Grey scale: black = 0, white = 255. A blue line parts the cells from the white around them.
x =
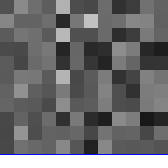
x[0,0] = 81
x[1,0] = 134
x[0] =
[81, 138, 110, 93, 177, 77, 72, 108, 49, 60, 113, 98]
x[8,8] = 138
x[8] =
[72, 99, 79, 108, 48, 121, 44, 31, 138, 125, 24, 36]
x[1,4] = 41
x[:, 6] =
[72, 193, 80, 41, 54, 91, 89, 93, 44, 71, 33]
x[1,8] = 110
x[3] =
[75, 73, 110, 120, 37, 102, 41, 46, 141, 124, 39, 29]
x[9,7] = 115
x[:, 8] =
[49, 110, 45, 141, 123, 50, 78, 78, 138, 98, 90]
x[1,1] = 99
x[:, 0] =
[81, 134, 91, 75, 91, 90, 98, 101, 72, 71, 72]
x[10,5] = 86
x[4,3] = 115
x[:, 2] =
[110, 99, 111, 110, 106, 119, 95, 89, 79, 77, 104]
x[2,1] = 117
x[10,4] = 136
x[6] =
[98, 145, 95, 86, 122, 74, 89, 131, 78, 49, 124, 127]
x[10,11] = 84
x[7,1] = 92
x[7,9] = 75
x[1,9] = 135
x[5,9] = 68
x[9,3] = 99
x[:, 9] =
[60, 135, 60, 124, 101, 68, 49, 75, 125, 100, 88]

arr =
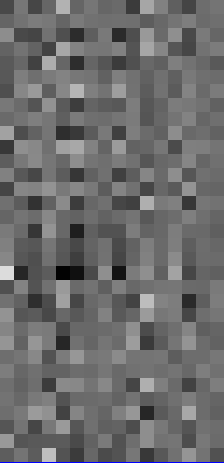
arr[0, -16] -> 73
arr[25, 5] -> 151
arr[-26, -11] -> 61
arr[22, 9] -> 102
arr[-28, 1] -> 126
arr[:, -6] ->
[166, 93, 153, 166, 104, 97, 92, 87, 85, 107, 102, 86, 134, 70, 175, 88, 99, 126, 129, 143, 112, 189, 155, 76, 58, 116, 115, 175, 92, 38, 142, 142, 56]
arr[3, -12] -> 167
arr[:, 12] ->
[95, 116, 143, 86, 127, 96, 91, 124, 116, 141, 75, 109, 142, 90, 128, 109, 125, 126, 139, 163, 118, 125, 124, 111, 117, 93, 116, 106, 112, 105, 102, 117, 113]
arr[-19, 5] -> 60
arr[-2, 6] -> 98
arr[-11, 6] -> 101
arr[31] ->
[153, 85, 89, 90, 91, 74, 98, 122, 82, 110, 142, 114, 117, 77, 120, 107]
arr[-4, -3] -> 168
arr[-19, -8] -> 70
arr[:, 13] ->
[69, 126, 73, 70, 114, 121, 132, 120, 131, 105, 127, 134, 86, 148, 55, 127, 106, 94, 89, 70, 106, 42, 70, 133, 148, 109, 104, 66, 125, 168, 85, 77, 149]
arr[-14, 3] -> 92
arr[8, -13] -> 118
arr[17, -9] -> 113
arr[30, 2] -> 70
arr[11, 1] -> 120
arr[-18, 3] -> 136
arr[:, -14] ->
[70, 124, 69, 99, 65, 111, 154, 84, 127, 98, 136, 137, 71, 131, 50, 108, 54, 87, 79, 81, 83, 46, 91, 125, 150, 136, 112, 110, 121, 155, 70, 89, 92]
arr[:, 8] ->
[106, 112, 42, 129, 59, 127, 158, 88, 117, 64, 155, 124, 64, 132, 70, 107, 82, 74, 70, 19, 127, 87, 89, 112, 107, 139, 105, 106, 99, 128, 99, 82, 83]
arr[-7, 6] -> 107
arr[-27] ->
[79, 135, 154, 94, 135, 181, 127, 115, 158, 114, 92, 114, 91, 132, 106, 123]
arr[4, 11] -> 96
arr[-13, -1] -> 122
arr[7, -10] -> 100
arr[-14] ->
[220, 38, 81, 92, 2, 16, 74, 143, 19, 123, 143, 96, 163, 70, 101, 96]
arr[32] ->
[93, 116, 92, 191, 83, 59, 103, 75, 83, 119, 56, 88, 113, 149, 115, 81]

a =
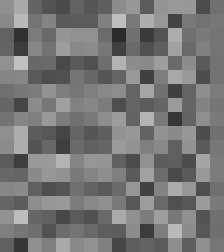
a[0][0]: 143
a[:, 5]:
[99, 91, 145, 136, 89, 117, 118, 130, 112, 100, 106, 133, 122, 112, 124, 91, 116, 137]
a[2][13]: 113
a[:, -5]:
[148, 152, 84, 95, 158, 125, 113, 101, 121, 147, 138, 92, 108, 131, 105, 158, 125, 91]
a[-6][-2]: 152
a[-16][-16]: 98
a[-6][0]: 104
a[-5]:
[134, 138, 96, 78, 85, 112, 99, 89, 106, 150, 66, 131, 171, 150, 78, 112]
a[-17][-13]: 131
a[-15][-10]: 139
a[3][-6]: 80
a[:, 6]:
[86, 91, 145, 139, 80, 103, 127, 135, 121, 86, 96, 150, 133, 99, 136, 81, 105, 145]
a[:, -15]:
[169, 185, 49, 60, 192, 134, 120, 69, 133, 173, 174, 62, 101, 138, 93, 189, 117, 55]
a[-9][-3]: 151
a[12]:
[104, 101, 138, 151, 146, 122, 133, 142, 127, 90, 161, 108, 74, 90, 152, 123]
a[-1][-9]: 128
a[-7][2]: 153
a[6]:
[112, 120, 124, 147, 125, 118, 127, 136, 141, 100, 166, 113, 64, 100, 142, 123]
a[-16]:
[98, 49, 123, 105, 149, 145, 145, 107, 43, 113, 59, 84, 173, 113, 122, 117]
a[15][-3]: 144
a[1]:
[137, 185, 116, 131, 90, 91, 91, 128, 191, 121, 174, 152, 67, 121, 114, 119]
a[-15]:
[100, 60, 135, 114, 157, 136, 139, 119, 65, 105, 80, 95, 161, 105, 129, 117]
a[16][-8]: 93
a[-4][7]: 144
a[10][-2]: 90
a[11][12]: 95
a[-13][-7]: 153
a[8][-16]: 115
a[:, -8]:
[140, 191, 43, 65, 179, 100, 141, 78, 156, 146, 154, 97, 127, 106, 121, 170, 93, 70]
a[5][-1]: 114

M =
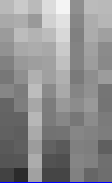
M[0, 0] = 185
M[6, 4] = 169
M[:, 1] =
[202, 173, 188, 168, 153, 143, 124, 126, 99, 94, 95, 86, 43]
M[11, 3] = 82
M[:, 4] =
[244, 225, 216, 202, 192, 176, 169, 153, 135, 115, 90, 79, 69]
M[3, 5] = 131
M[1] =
[169, 173, 153, 209, 225, 134, 173, 182]
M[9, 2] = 170
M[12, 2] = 161
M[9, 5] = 134
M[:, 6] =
[187, 173, 172, 161, 157, 142, 145, 153, 140, 130, 126, 129, 102]
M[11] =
[85, 86, 172, 82, 79, 133, 129, 111]
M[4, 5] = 131
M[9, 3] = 114
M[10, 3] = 98
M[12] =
[66, 43, 161, 69, 69, 129, 102, 110]
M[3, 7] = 139
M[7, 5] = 140
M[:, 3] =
[220, 209, 188, 168, 161, 160, 138, 124, 123, 114, 98, 82, 69]
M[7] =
[101, 126, 167, 124, 153, 140, 153, 116]
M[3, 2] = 172
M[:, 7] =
[185, 182, 160, 139, 137, 156, 117, 116, 123, 125, 95, 111, 110]

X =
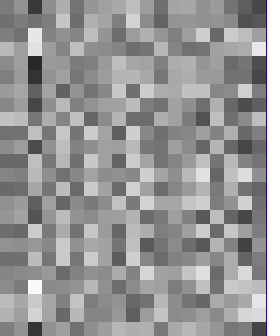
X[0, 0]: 123
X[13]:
[105, 109, 167, 117, 188, 106, 202, 162, 106, 208, 161, 108, 134, 153, 180, 122, 175, 114, 101]
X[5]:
[127, 154, 51, 146, 161, 118, 140, 157, 179, 181, 168, 119, 168, 174, 155, 153, 114, 114, 71]
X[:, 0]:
[123, 112, 126, 185, 139, 127, 155, 135, 193, 113, 140, 105, 132, 105, 144, 149, 109, 146, 112, 133, 139, 187, 177, 126]
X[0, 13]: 167
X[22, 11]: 195
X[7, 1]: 157
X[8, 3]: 173
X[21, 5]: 195
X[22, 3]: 164
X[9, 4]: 199
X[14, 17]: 209
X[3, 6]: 143
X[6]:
[155, 166, 97, 164, 98, 147, 115, 136, 200, 112, 204, 172, 170, 193, 193, 134, 139, 208, 125]
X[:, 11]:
[111, 99, 149, 182, 128, 119, 172, 114, 174, 112, 115, 115, 164, 108, 166, 121, 127, 116, 108, 162, 160, 182, 195, 121]
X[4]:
[139, 158, 41, 154, 152, 124, 128, 154, 190, 166, 163, 128, 173, 176, 149, 159, 106, 117, 78]
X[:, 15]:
[155, 148, 104, 160, 159, 153, 134, 176, 191, 131, 180, 116, 101, 122, 125, 189, 106, 180, 134, 107, 114, 170, 138, 149]
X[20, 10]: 164
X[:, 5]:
[115, 109, 133, 191, 124, 118, 147, 128, 191, 117, 131, 111, 136, 106, 138, 146, 114, 145, 118, 130, 147, 195, 183, 114]
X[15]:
[149, 162, 84, 149, 187, 146, 139, 157, 158, 178, 107, 121, 158, 129, 88, 189, 101, 71, 119]
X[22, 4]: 105
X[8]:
[193, 188, 118, 173, 132, 191, 103, 140, 181, 108, 108, 174, 161, 124, 82, 191, 112, 139, 190]
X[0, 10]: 157
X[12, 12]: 143
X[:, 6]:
[150, 176, 189, 143, 128, 140, 115, 147, 103, 203, 143, 200, 163, 202, 122, 139, 198, 168, 203, 145, 182, 125, 133, 143]
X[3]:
[185, 158, 226, 157, 133, 191, 143, 140, 132, 110, 116, 182, 132, 113, 116, 160, 167, 172, 232]
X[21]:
[187, 167, 201, 166, 128, 195, 125, 139, 146, 104, 113, 182, 140, 116, 103, 170, 153, 169, 230]
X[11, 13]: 154
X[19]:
[133, 138, 142, 153, 107, 130, 145, 139, 171, 130, 214, 162, 158, 196, 223, 107, 172, 217, 120]
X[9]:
[113, 113, 191, 118, 199, 117, 203, 163, 94, 207, 136, 112, 131, 134, 159, 131, 175, 104, 127]

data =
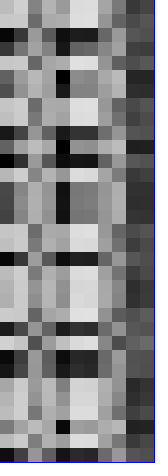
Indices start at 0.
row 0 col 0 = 188
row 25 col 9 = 82
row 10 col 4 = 1
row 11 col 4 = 12
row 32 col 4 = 20
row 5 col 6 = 135
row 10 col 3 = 167
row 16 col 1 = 201
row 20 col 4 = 145
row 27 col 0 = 167
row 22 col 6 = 225
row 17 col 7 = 159
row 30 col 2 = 187
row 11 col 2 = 154
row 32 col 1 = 64
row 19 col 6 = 221
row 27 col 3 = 186
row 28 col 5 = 214
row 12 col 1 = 205
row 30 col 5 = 158
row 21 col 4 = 142
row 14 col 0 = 70
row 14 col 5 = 121
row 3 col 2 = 162
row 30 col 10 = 35
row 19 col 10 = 74
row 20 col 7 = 168
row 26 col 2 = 151
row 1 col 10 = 85
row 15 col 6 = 119
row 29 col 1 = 206
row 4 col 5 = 224
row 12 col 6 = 217
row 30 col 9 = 33
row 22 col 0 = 203
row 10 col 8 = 188
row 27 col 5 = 211

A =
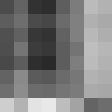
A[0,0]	76
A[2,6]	184
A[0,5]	124
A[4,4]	93
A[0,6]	187
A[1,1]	110
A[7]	[206, 179, 227, 232, 189, 163, 100, 109]
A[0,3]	46
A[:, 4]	[94, 107, 98, 93, 93, 107, 117, 189]
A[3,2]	60
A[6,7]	167
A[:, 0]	[76, 93, 80, 78, 73, 99, 110, 206]
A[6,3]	106
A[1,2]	75
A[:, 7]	[178, 169, 174, 182, 178, 173, 167, 109]
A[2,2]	55
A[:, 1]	[99, 110, 97, 117, 93, 138, 141, 179]

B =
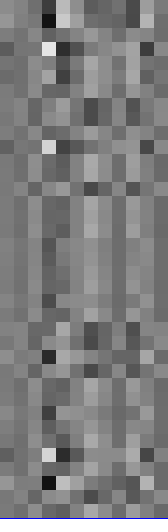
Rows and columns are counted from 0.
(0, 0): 140
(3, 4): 46
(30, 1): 116
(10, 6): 114
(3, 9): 163
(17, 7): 127
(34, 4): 190
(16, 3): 105
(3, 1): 117
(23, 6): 79
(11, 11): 105
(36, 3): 104
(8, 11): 137
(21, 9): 122
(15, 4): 103
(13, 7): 101
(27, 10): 128
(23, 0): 130
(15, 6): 160
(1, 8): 100
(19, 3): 99
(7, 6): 75
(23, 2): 104
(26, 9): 86
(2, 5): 132
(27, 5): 130
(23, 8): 126
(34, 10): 179
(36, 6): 168
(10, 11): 136
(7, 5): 117
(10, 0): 97
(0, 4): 186
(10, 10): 72
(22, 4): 100
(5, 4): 64
